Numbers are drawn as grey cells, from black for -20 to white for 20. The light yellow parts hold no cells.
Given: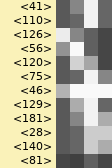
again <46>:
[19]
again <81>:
[-9]
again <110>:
[-4]
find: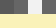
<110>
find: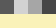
<120>
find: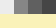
<126>

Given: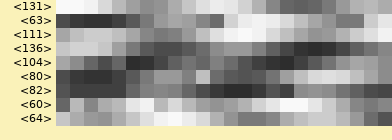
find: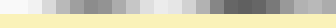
<131>
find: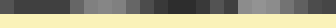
<82>
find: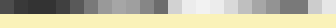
<63>
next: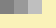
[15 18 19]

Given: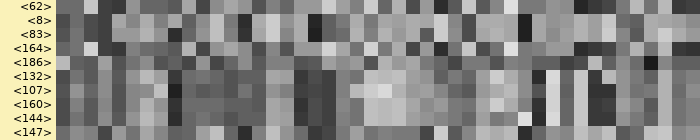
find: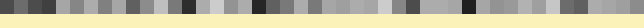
<8>
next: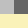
[-13   0  10]
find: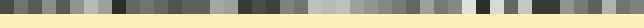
<144>
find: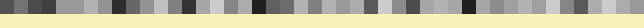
<83>
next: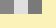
[-1  3  2]
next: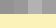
[11 -3 -5]

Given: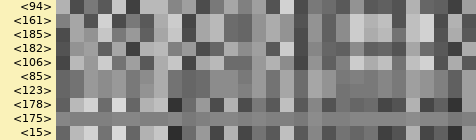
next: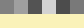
[-3 -6  3]
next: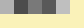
[-6  1 -7]
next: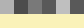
[ 1 -7 -2]
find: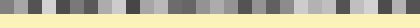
<161>
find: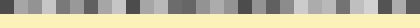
<185>
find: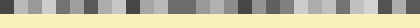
<106>

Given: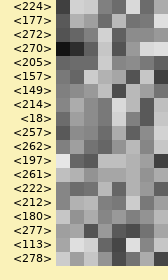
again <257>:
[2]
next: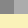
[ 2 -1 14]

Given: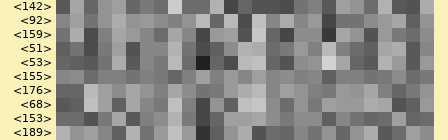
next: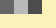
[10  1  7]
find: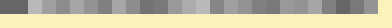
<176>
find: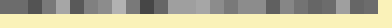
<153>
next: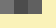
[2 8 7]
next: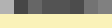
[-6  5  3]

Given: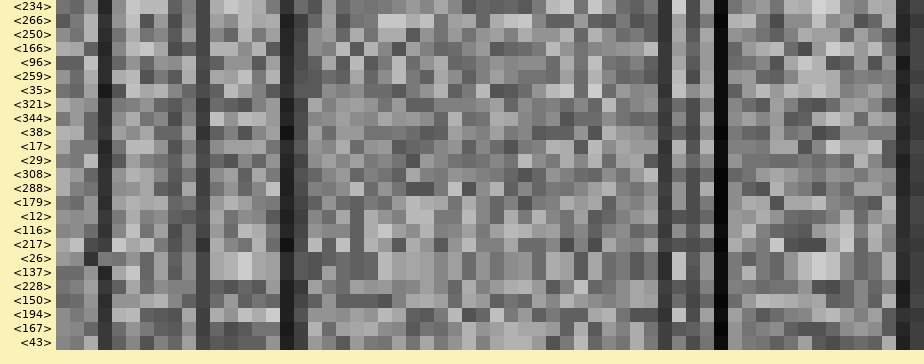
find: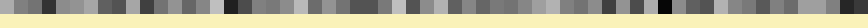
<288>
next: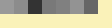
[ -6  -2 -11]
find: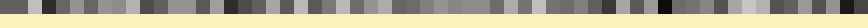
<96>
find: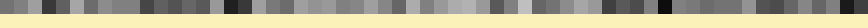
<228>
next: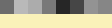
[ 1 -5  7]
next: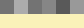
[-9  1 -4]
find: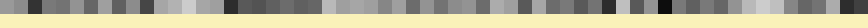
<26>

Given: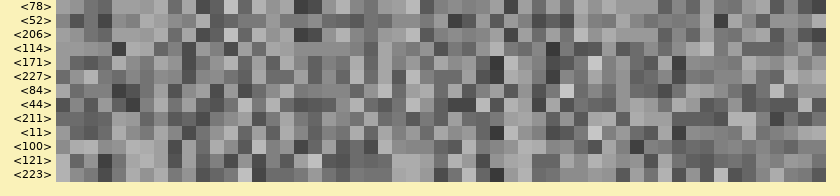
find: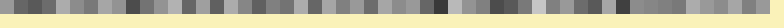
<171>
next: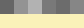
[-11  -1  -7]
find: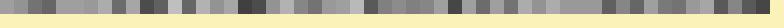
<78>
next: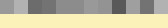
[-7  3 -6]
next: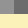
[-4 -8 -2]
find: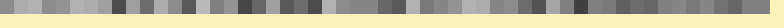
<100>

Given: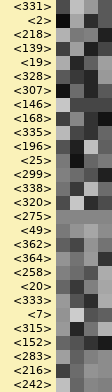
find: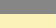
<275>
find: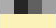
<19>
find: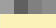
<283>
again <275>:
[1]
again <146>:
[-9]

